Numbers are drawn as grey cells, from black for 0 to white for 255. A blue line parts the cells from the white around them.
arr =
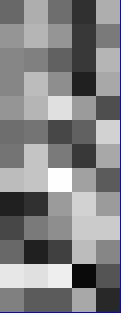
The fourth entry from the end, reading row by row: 91
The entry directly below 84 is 40
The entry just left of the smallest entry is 238
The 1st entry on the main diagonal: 104
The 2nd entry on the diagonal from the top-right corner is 56
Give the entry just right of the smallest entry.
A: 84
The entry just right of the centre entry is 56
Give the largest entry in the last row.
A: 168
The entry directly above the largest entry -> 122
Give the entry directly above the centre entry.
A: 71
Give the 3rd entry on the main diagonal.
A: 97
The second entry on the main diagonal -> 181
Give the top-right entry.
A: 174
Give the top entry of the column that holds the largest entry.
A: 110
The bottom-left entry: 128
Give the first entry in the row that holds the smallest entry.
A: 231
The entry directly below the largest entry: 155
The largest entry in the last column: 210
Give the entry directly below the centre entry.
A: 254
